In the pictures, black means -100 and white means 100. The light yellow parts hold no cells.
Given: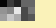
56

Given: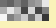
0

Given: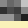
18

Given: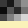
0

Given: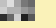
-18

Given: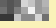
-57

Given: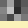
-42

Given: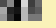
-61
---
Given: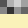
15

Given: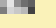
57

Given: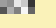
0

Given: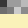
59

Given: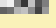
41

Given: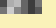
5

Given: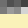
9

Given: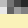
23

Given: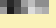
-36
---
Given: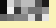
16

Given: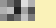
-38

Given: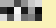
-92

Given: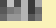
-18

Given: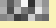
26

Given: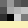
53

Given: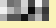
-58

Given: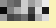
-81

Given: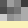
34
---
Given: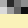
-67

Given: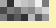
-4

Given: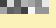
71

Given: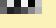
79

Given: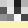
82

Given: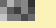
-29

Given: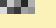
58

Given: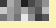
24
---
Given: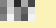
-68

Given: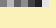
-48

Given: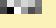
67

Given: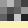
45

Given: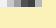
-36

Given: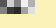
2

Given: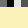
-93

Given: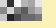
41
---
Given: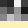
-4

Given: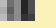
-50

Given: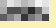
-47

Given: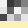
79

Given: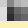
-19

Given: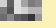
19

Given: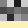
2

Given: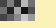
21

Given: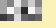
-20

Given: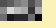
-94
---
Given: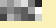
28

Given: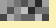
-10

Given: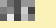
61

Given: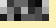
-41

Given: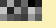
54

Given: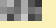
-13

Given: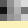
39

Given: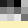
-20

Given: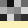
8

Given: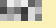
72
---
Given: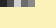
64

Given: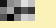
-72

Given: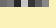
55

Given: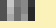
-14

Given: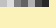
-23

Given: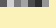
28

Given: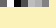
-39
